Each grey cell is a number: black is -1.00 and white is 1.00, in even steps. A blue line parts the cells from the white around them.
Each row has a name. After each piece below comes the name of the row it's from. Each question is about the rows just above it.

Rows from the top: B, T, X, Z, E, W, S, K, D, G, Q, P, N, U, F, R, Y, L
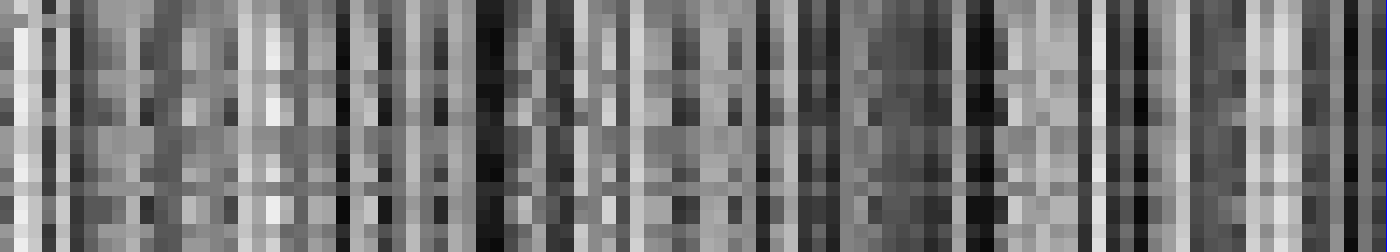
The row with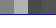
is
Z
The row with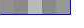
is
W

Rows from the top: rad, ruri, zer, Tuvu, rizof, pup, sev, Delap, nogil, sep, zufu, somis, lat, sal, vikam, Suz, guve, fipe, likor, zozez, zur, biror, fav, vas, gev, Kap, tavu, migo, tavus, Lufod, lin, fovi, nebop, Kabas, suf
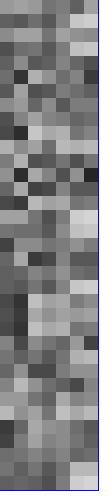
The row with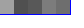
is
sev
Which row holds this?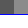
guve
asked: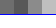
guve
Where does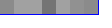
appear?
zer
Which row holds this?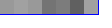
rad

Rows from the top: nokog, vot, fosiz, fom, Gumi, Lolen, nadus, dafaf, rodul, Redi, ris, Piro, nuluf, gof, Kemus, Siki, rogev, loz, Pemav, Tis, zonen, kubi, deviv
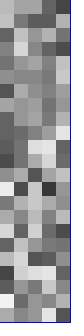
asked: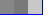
Lolen
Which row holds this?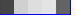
Tis
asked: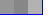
kubi
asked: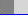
fom
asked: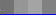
Gumi

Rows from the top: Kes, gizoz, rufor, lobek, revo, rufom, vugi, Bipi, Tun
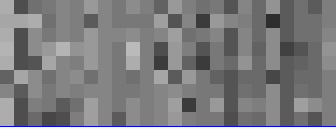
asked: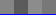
vugi
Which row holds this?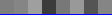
Bipi

